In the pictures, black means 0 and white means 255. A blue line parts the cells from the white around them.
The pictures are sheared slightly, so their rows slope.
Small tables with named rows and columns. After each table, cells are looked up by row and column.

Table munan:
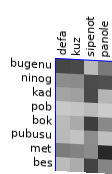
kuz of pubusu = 195
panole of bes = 133
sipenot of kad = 74
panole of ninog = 80
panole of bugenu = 122
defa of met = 123
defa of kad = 164
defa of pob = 200
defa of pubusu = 185
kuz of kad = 160
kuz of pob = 196
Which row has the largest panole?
pob

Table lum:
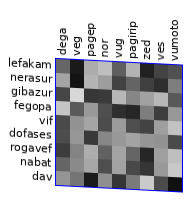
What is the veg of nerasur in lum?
20
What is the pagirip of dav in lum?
122
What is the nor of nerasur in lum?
157
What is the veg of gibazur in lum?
216
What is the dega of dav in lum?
149
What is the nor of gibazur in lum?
58
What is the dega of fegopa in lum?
197
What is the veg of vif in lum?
146
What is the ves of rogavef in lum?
159
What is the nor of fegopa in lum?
79
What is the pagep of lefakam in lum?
172
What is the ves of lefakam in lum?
67
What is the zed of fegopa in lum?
126
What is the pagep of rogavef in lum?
173
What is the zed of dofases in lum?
149
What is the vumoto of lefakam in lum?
81

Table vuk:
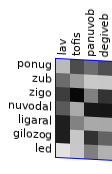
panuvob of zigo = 128
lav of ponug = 186
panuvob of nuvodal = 23
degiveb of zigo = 51
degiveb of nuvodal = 22
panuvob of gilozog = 50
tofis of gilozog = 199
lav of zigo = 61
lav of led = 226
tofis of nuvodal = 171
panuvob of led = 127
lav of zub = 108
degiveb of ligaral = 168
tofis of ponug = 76
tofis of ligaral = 130
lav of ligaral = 30
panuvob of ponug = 110

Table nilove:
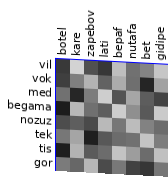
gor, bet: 54
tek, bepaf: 108
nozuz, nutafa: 188
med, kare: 38
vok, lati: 98
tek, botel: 119
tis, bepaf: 195
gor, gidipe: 118
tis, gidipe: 192
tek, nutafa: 113

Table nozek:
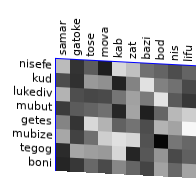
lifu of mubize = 103
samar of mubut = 60
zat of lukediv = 161
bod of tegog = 149
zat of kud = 131
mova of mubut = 112
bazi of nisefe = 113
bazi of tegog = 87

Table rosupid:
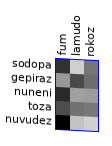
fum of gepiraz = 152
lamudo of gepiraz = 74
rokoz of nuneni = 156
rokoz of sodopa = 118
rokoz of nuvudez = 208
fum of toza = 77
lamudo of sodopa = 207
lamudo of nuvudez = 195
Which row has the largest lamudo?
sodopa

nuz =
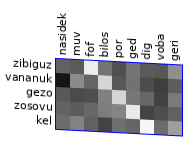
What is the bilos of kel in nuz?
67
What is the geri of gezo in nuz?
122
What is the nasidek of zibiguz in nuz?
98
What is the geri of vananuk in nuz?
93
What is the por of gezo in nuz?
213
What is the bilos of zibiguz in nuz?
115
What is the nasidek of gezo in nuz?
89
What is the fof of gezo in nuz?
78
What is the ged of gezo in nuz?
119
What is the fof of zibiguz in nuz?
237
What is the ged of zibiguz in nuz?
116
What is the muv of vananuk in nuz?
139
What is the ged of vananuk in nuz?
114
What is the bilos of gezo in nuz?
129
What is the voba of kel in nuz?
108

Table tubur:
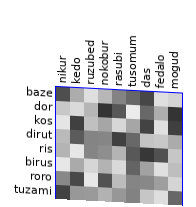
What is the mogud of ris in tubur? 198
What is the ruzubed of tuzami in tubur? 154
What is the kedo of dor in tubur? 218
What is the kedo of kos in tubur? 64
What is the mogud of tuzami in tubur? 103
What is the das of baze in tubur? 71
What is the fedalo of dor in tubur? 173
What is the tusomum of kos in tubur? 166
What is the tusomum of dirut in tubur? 104
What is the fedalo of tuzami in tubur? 222
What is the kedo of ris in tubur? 230
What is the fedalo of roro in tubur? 158
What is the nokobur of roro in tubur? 82
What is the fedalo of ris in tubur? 81

